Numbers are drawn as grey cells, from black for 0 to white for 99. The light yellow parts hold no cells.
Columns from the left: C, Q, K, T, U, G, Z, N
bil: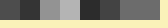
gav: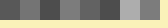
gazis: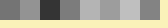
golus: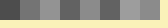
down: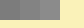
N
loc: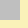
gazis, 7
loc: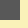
gav, 1
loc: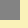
gazis, 8

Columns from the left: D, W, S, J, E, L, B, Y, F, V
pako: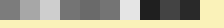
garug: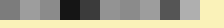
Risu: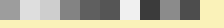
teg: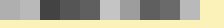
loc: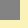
Risu, 4
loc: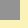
garug, 6
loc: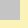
teg, 6
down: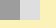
W
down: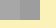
W
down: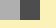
V

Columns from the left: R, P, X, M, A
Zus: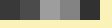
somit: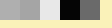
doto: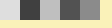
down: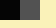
M
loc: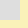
doto, 1
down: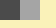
P
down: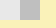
X

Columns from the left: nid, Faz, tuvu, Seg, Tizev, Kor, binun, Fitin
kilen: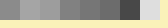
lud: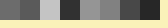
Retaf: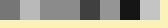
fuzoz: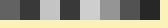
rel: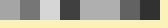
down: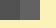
binun
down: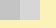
tuvu

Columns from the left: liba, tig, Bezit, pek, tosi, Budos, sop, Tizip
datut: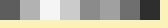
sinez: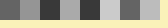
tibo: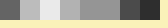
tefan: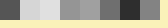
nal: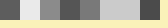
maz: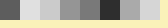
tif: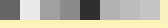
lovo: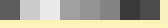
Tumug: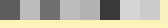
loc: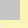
tif, 8
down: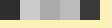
sop
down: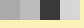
sop
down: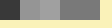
tosi

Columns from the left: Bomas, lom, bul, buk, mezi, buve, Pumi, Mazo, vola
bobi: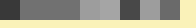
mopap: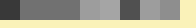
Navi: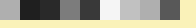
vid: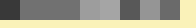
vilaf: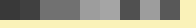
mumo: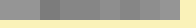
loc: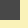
bobi, 7
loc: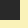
Navi, 3

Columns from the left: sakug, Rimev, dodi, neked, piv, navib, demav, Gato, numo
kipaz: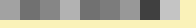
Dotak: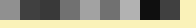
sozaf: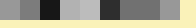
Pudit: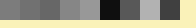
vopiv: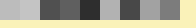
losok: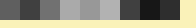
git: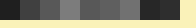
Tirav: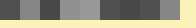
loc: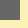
Pudit, 3
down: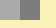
neked
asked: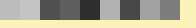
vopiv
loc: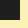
git, 1
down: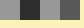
piv
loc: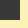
Dotak, 3
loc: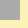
losok, 4

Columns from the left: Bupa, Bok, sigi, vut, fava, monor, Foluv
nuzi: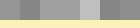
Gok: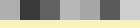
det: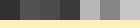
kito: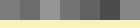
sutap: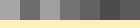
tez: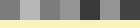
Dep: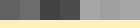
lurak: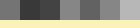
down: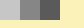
Foluv
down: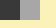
fava
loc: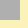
Gok, 1
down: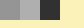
Bupa
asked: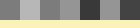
tez
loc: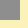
nuzi, 7
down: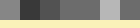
Bok

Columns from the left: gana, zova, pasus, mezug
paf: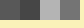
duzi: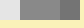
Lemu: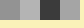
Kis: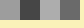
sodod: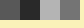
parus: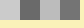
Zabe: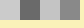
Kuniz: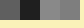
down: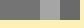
mezug
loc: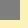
Kuniz, 4
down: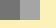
mezug

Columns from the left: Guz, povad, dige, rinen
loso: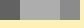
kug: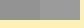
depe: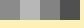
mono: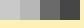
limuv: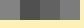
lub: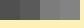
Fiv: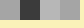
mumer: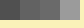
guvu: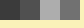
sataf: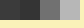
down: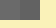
dige
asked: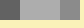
loso
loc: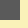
lub, 2
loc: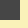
mono, 4
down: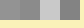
Guz

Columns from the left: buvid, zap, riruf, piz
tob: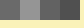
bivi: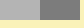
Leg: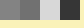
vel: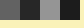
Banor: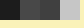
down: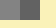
buvid
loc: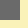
tob, 1
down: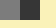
piz
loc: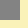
Leg, 1
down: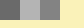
buvid
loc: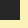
vel, 2

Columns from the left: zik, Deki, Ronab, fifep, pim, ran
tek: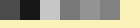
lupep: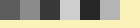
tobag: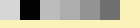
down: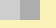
fifep
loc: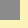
lupep, 2
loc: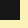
tek, 2
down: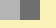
ran
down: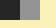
pim
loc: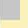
tek, 3
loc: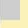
lupep, 4

